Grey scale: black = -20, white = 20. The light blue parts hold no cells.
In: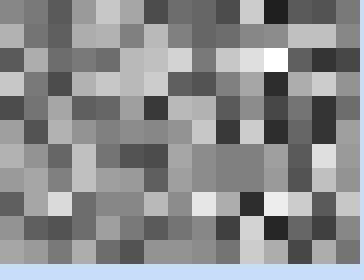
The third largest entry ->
16
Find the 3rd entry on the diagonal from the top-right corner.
-5
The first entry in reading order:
1
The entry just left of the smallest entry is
12
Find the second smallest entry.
-14
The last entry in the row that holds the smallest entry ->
-1
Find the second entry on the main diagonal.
-2
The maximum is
20
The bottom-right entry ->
-2
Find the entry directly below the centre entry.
6
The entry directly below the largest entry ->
-13
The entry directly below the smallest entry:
2
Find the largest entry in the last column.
11
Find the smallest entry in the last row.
-9
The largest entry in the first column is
11
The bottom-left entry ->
6
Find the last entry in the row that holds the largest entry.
-9
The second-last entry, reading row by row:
7
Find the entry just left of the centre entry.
1
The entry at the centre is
3
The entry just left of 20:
15
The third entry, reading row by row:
-6
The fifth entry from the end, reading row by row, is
12
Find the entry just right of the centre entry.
11
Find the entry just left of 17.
-13

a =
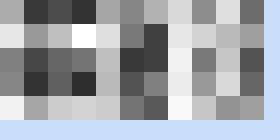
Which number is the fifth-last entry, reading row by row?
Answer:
-6
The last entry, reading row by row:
5
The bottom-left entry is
18
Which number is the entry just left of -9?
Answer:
0
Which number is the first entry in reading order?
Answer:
7
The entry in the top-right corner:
-3
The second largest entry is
19
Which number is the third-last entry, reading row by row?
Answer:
11
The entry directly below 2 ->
13
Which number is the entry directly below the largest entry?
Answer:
-2
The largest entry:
20
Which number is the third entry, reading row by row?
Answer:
-8
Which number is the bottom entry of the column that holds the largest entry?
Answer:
13
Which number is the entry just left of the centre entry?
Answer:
10
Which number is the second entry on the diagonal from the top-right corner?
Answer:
9
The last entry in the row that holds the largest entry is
5
